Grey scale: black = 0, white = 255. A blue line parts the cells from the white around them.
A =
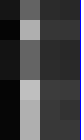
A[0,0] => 21
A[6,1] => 175
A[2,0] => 19
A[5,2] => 57
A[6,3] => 56
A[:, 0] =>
[21, 5, 19, 20, 5, 6, 6]
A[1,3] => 53
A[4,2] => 60

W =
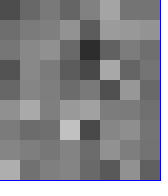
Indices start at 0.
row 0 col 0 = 77
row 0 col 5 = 164
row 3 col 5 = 168
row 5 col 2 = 127
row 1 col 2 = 127
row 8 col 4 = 105
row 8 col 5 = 89
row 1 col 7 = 147
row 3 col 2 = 123
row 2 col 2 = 144
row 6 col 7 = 116
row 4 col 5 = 80
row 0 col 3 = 101
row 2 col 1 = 136
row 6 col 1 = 108
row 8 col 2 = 127
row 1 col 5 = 155
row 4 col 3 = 108
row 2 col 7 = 111
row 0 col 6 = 116

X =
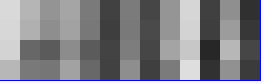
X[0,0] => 217
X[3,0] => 183
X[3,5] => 65
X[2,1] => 103
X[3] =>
[183, 121, 118, 162, 104, 65, 142, 63, 123, 222, 49, 145, 59]
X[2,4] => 91
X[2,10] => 39
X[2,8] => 164
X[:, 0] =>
[217, 215, 211, 183]
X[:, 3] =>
[165, 162, 140, 162]
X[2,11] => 183
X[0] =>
[217, 181, 148, 165, 122, 65, 123, 70, 149, 214, 64, 143, 48]
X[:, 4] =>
[122, 120, 91, 104]

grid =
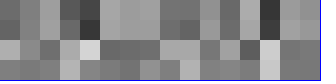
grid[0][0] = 108
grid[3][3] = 180
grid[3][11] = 133
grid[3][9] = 178
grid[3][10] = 129
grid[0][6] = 156
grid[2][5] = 105
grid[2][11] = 161
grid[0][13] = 54
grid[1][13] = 61
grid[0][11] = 105
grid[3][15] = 120
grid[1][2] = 160
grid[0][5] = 166
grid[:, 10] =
[145, 153, 119, 129]
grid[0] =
[108, 127, 158, 88, 70, 166, 156, 160, 115, 114, 145, 105, 172, 54, 155, 145]
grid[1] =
[100, 129, 160, 105, 55, 164, 157, 157, 110, 100, 153, 108, 166, 61, 161, 152]

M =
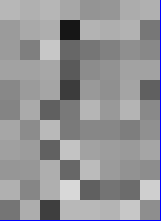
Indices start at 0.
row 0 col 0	183
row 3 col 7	162
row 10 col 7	142
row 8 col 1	151
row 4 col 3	60
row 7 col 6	154
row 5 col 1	170
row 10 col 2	62
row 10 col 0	117
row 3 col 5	146
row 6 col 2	185
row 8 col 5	155
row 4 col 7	96
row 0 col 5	150
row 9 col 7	207
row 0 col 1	176
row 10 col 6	199
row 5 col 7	137
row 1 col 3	22
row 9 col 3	216
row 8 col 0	150
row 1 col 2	174
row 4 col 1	155
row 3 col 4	140
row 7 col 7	165
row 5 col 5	153
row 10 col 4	184
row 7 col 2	97

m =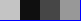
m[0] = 196
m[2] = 70
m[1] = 15

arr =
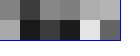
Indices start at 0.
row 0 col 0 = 130
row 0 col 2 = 135
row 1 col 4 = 228
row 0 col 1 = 60

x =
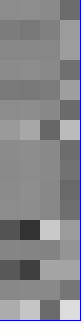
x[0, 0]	140
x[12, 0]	133
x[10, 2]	136
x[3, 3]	112
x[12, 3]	148
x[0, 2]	138
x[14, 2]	137
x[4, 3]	158
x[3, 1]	140
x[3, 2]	137
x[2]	[135, 135, 135, 157]
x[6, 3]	187
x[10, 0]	140
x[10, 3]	111
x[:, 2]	[138, 128, 135, 137, 124, 136, 103, 137, 137, 136, 136, 201, 131, 164, 137, 107]
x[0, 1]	142
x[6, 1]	167
